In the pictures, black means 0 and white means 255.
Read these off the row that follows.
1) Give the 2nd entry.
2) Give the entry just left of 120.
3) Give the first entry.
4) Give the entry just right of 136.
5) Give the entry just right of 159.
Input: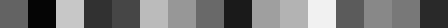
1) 5
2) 136
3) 99
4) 120
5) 179

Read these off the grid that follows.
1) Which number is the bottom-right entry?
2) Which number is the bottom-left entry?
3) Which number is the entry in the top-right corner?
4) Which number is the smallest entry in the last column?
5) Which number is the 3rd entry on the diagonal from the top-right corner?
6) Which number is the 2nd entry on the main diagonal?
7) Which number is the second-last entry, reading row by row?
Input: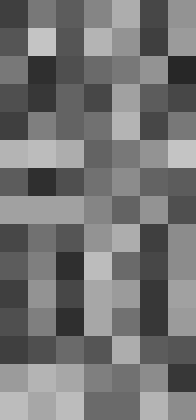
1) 140
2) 188
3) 147
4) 39
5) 120
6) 196
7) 180

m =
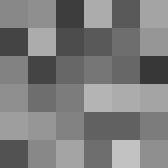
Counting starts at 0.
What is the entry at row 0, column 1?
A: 143
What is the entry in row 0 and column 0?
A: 136
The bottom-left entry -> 82
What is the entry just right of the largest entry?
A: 143
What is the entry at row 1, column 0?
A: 68
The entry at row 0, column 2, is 61
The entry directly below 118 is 180
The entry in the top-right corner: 164
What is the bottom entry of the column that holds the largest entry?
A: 194
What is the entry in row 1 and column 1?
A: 172

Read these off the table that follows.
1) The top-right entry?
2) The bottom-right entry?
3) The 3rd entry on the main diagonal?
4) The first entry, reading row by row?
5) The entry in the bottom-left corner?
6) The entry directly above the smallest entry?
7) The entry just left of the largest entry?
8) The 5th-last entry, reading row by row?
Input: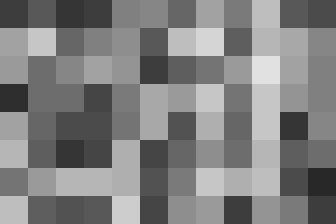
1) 75
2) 61
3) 134
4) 61
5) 190
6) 109
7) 154
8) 154

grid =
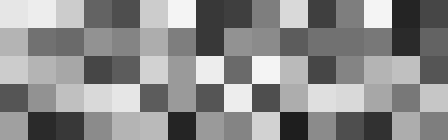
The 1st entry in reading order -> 230
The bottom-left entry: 160
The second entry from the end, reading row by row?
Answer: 173
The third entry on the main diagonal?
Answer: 167
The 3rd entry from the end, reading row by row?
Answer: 49
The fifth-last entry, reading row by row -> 139
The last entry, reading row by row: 126
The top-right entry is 70
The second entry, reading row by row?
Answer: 237
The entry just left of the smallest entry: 210
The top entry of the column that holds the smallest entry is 217
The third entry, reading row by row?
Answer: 204
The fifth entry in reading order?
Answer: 78
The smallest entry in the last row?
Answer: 30
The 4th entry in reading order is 99
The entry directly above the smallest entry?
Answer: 173
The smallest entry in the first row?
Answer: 36

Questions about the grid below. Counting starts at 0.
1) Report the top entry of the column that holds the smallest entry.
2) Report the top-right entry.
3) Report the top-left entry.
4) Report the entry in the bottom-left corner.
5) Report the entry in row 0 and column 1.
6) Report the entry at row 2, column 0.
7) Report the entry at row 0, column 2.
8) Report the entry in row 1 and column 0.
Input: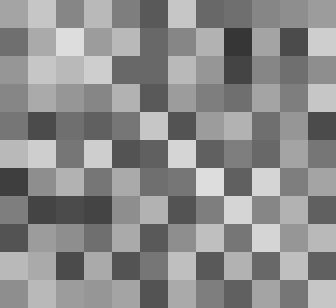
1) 111
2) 156
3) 164
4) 142
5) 198
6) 150
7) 134
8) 111
